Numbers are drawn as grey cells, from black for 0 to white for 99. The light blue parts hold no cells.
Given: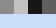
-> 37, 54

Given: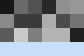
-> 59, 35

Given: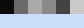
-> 78, 4

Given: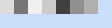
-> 68, 85

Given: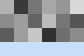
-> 84, 36

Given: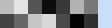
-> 47, 26

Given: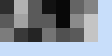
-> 51, 48

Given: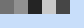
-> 27, 44

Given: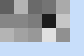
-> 66, 70
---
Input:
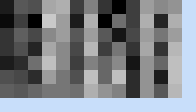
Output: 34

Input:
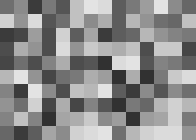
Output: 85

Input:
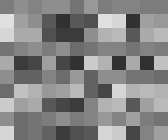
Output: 51

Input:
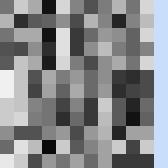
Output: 22

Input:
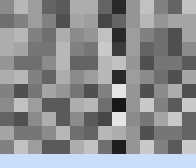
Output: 35

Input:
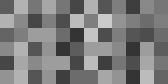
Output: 73

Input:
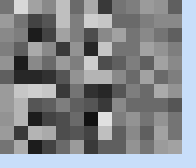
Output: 60

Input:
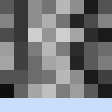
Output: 35
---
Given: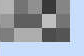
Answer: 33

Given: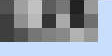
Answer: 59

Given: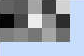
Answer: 42

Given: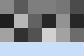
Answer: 42

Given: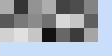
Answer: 64

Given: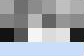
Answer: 11

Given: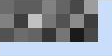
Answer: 28

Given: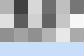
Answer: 66

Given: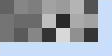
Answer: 20
